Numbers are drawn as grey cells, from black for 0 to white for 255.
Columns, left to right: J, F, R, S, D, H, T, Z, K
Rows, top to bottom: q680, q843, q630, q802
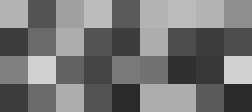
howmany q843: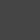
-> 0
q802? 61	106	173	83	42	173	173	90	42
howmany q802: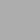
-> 3

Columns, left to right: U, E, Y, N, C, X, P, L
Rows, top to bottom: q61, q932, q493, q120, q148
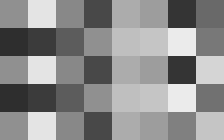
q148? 144	228	136	72	172	157	128	197
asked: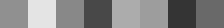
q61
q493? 144	228	136	72	172	157	52	213

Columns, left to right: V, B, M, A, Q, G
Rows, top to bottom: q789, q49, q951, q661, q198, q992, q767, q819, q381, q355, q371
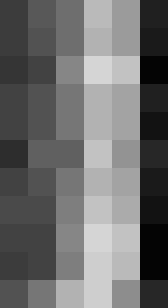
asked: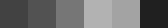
q661
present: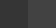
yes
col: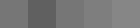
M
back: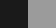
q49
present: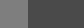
no

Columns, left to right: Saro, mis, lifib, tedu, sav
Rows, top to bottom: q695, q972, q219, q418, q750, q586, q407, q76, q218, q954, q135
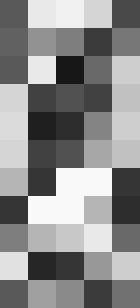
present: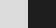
yes
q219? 89	233	23	105	206
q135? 89	160	138	59	113
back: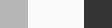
q76
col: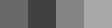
tedu

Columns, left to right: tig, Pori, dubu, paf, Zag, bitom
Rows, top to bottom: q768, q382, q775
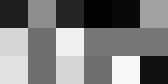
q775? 226	110	214	110	247	17
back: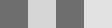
q775
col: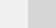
dubu
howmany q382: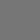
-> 3
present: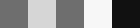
yes
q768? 30	141	37	2	9	162
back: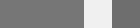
q382

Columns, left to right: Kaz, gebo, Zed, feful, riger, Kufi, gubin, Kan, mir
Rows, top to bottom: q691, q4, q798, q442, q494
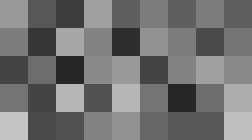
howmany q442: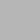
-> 2
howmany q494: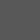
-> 2
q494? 196	75	81	130	145	103	87	87	190
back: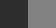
q4
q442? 116	68	182	81	182	116	38	109	174

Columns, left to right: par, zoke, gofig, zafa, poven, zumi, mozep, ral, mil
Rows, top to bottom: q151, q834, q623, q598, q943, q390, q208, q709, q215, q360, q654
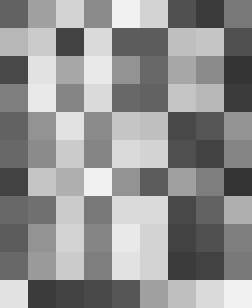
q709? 104	112	203	120	218	218	72	98	175
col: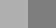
mil
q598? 126	233	133	218	104	98	197	183	59
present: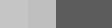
no
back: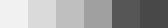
q654

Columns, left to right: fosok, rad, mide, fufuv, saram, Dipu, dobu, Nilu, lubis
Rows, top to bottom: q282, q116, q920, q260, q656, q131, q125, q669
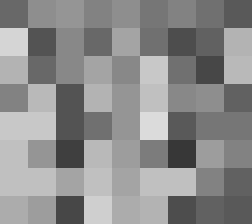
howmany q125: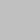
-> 5
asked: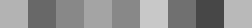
q920
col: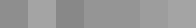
saram

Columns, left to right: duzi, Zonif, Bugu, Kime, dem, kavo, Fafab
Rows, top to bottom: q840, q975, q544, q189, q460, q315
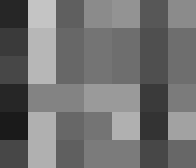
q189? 38	131	131	154	154	58	123
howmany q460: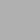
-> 2

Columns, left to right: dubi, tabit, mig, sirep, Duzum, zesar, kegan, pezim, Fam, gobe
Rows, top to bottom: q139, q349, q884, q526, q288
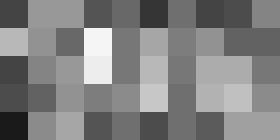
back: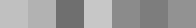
q526
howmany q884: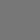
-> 3

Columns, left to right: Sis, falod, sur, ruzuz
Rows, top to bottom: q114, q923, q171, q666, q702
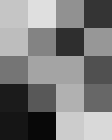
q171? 117	164	164	80
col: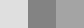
falod

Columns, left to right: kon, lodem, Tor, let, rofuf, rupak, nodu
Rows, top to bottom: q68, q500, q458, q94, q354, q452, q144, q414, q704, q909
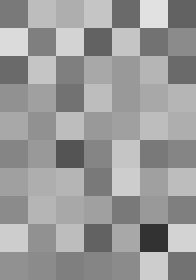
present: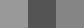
yes
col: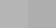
nodu

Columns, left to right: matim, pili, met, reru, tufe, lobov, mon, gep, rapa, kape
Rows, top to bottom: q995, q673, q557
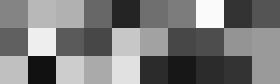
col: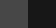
mon
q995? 132	184	177	103	36	111	124	250	51	84
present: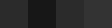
yes

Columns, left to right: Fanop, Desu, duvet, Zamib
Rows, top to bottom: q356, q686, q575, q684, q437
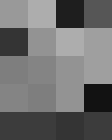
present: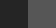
no
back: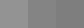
q575
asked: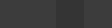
q437
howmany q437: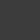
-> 3
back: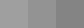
q575

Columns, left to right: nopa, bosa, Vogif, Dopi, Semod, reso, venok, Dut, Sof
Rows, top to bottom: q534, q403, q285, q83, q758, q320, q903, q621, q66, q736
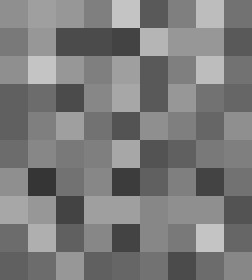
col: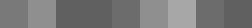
nopa
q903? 143	53	114	135	60	96	127	67	114
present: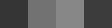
yes
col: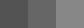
Sof
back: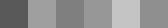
q285

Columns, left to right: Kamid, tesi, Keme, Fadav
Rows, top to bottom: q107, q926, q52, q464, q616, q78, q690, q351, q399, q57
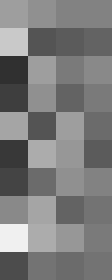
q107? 158	144	130	130
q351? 137	165	99	115
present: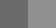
yes
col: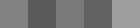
Keme
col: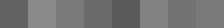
Fadav

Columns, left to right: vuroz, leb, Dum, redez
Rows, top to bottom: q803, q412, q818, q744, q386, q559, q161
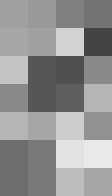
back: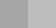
q161
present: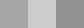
yes

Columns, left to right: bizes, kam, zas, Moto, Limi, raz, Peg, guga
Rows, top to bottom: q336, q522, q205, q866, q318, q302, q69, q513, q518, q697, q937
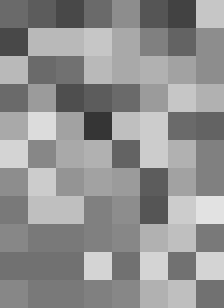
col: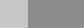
guga
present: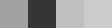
yes
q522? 72	185	185	198	169	128	99	141
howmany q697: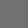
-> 5
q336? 106	92	72	106	141	85	66	198

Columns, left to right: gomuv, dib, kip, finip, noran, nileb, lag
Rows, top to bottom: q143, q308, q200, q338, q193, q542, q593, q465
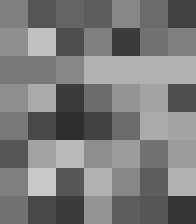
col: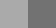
nileb
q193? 120	72	46	66	107	170	163
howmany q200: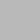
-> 0
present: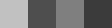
yes
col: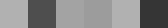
lag

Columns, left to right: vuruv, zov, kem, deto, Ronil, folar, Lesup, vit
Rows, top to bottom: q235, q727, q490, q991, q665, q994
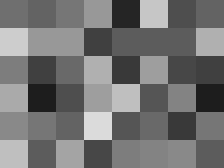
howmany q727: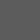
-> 3
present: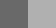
yes
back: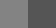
q991
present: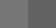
yes
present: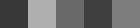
no
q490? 125	64	105	176	57	158	71	64

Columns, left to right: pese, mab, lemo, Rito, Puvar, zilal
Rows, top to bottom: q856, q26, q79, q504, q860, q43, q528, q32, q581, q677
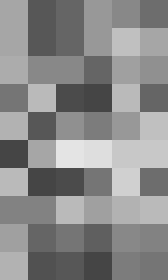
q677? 178	81	87	69	124	117
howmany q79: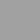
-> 1
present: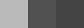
no
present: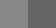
yes
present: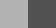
yes
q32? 130	130	186	160	178	186
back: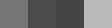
q528

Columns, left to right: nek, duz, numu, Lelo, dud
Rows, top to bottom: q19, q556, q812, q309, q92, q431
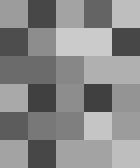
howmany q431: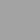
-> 3
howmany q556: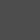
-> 1
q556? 77	141	203	203	71
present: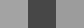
no

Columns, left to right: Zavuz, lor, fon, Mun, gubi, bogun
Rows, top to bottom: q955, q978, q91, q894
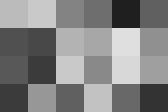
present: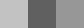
no
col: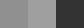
bogun
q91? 88	59	201	137	216	159

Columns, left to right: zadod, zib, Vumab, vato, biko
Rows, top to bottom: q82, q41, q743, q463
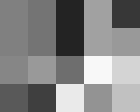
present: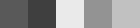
yes
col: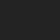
Vumab
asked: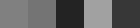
q82

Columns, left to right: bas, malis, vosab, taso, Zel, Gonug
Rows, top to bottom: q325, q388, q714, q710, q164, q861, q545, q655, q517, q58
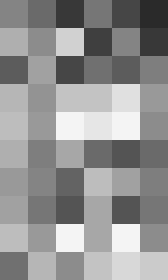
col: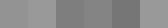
malis
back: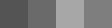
q861
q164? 189	153	244	230	244	140
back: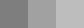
q545
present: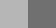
no
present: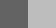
yes
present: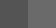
yes

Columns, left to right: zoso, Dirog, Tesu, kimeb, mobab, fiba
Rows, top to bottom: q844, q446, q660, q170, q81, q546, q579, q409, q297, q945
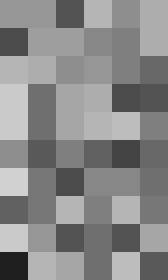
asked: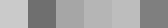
q81
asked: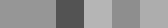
q844
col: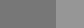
Dirog
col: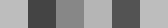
mobab

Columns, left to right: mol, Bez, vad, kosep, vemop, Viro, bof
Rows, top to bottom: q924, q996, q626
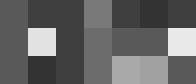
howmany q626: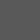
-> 2
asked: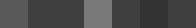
q924
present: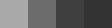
no
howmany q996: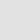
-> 1
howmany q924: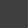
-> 4
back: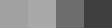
q626
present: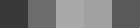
no

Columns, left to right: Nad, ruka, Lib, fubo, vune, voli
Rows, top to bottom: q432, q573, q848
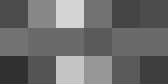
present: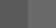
yes
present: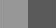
yes
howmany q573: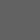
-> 0

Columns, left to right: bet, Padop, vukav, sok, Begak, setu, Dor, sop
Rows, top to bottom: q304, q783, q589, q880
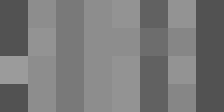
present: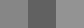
no
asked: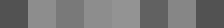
q880
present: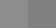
no
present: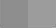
no

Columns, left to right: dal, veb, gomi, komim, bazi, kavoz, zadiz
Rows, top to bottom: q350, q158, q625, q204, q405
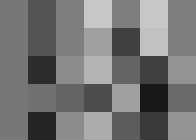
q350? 119	84	126	199	126	199	126
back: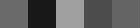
q204
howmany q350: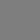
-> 3
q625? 119	45	140	179	100	64	147
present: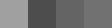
no

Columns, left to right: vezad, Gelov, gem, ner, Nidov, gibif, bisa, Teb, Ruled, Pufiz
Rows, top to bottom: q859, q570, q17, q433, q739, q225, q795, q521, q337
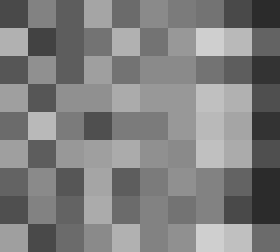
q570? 177	66	93	115	177	115	152	207	185	99
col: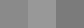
gibif

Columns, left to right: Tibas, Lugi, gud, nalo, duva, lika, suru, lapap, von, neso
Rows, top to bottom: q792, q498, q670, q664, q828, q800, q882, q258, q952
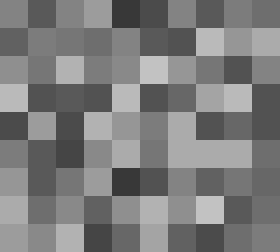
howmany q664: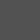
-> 4
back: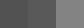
q498
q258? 171	110	137	97	143	178	143	194	89	110
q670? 143	118	178	124	137	194	150	118	82	131
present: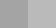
yes

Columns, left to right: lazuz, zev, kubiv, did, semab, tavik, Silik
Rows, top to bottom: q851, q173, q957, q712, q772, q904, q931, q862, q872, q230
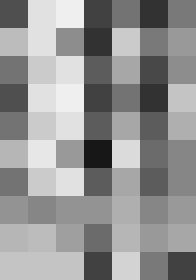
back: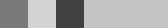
q230
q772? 115	203	225	92	167	92	175
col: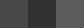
tavik
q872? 182	188	159	107	182	153	167
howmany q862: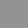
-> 3
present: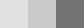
no
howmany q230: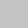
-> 3

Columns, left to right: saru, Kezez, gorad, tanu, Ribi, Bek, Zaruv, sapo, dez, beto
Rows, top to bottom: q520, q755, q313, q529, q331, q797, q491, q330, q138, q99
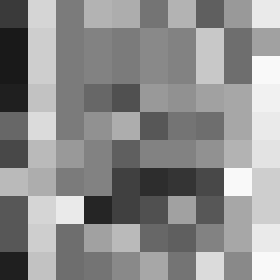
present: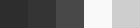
yes
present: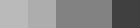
no

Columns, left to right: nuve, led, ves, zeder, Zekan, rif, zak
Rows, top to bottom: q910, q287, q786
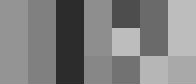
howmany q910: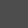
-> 1
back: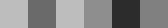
q287
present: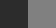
no
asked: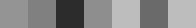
q287
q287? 148	128	44	142	189	106	189

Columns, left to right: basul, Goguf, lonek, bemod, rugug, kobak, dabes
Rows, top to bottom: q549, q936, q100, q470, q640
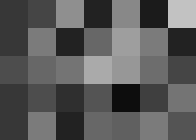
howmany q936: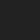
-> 2
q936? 55	123	34	103	158	123	34

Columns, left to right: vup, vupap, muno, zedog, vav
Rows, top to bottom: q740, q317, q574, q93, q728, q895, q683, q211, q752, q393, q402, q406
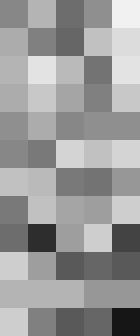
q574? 180	227	186	115	227
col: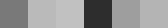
vupap
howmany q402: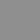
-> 0
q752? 109	45	158	206	67

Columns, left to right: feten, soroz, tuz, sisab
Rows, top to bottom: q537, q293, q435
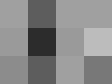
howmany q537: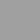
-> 3
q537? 160	93	160	160
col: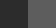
soroz

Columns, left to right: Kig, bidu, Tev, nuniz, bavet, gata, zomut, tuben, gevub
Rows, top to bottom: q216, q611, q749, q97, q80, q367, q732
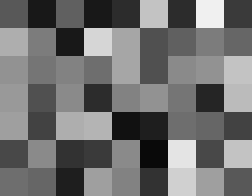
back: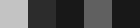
q216
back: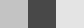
q367
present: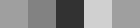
yes
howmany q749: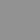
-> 2

